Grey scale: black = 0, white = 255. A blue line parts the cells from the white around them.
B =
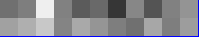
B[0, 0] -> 112
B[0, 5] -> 105
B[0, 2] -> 239
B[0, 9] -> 129
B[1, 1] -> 175
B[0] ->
[112, 126, 239, 129, 91, 105, 54, 135, 84, 129, 148]

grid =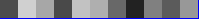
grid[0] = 76
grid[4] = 194
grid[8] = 128

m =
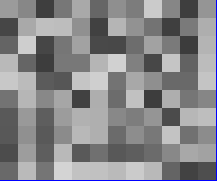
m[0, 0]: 155
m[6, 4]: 177
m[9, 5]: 193
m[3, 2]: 61
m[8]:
[76, 157, 94, 185, 89, 112, 88, 94, 107, 136, 168, 162]
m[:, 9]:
[134, 63, 122, 197, 105, 174, 75, 195, 136, 100]
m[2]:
[100, 206, 70, 118, 162, 73, 72, 109, 162, 122, 60, 180]
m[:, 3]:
[119, 189, 118, 120, 86, 166, 156, 139, 185, 212]
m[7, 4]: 184
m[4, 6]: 115
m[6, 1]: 153
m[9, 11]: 78
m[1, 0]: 70
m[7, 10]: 113
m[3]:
[185, 101, 61, 120, 120, 181, 209, 128, 71, 197, 98, 188]
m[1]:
[70, 169, 191, 189, 144, 65, 181, 146, 115, 63, 122, 174]
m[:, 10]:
[62, 122, 60, 98, 105, 118, 183, 113, 168, 66]
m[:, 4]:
[169, 144, 162, 120, 197, 65, 177, 184, 89, 194]
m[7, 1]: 144
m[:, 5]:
[102, 65, 73, 181, 207, 174, 175, 175, 112, 193]
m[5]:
[115, 182, 136, 166, 65, 174, 108, 193, 61, 174, 118, 134]
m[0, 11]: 149
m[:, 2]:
[62, 191, 70, 61, 91, 136, 94, 89, 94, 117]
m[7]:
[88, 144, 89, 139, 184, 175, 107, 141, 120, 195, 113, 140]

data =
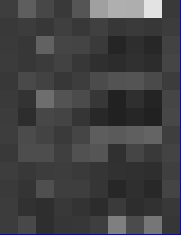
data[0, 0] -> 62
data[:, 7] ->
[174, 58, 46, 48, 84, 47, 38, 95, 69, 48, 47, 45, 75]
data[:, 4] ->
[85, 56, 68, 55, 61, 75, 53, 69, 81, 58, 62, 51, 55]
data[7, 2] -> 67
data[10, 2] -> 79
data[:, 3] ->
[57, 63, 69, 66, 55, 83, 68, 58, 63, 61, 62, 56, 54]
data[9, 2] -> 60
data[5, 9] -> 69
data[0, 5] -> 160
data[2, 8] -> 39
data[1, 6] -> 55
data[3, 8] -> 44
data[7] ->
[61, 75, 67, 58, 69, 93, 90, 95, 100, 62]
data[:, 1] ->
[94, 60, 55, 55, 73, 51, 45, 75, 77, 56, 52, 49, 72]
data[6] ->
[60, 45, 71, 68, 53, 40, 33, 38, 33, 71]
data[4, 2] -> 66
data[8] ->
[57, 77, 77, 63, 81, 85, 48, 69, 57, 67]
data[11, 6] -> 58
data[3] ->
[59, 55, 59, 66, 55, 47, 44, 48, 44, 69]
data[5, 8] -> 36
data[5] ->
[58, 51, 110, 83, 75, 55, 33, 47, 36, 69]
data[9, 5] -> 53
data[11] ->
[60, 49, 46, 56, 51, 44, 58, 45, 49, 56]
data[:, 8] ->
[227, 55, 39, 44, 74, 36, 33, 100, 57, 46, 40, 49, 118]

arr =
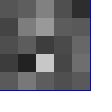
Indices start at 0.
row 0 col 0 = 85
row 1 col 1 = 125
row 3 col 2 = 199
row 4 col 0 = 90
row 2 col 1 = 92
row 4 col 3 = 79
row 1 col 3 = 92
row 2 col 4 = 103

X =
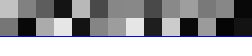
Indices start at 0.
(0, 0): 194
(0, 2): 93
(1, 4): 19
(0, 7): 136
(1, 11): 155
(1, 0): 118
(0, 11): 121
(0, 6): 135
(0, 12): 135
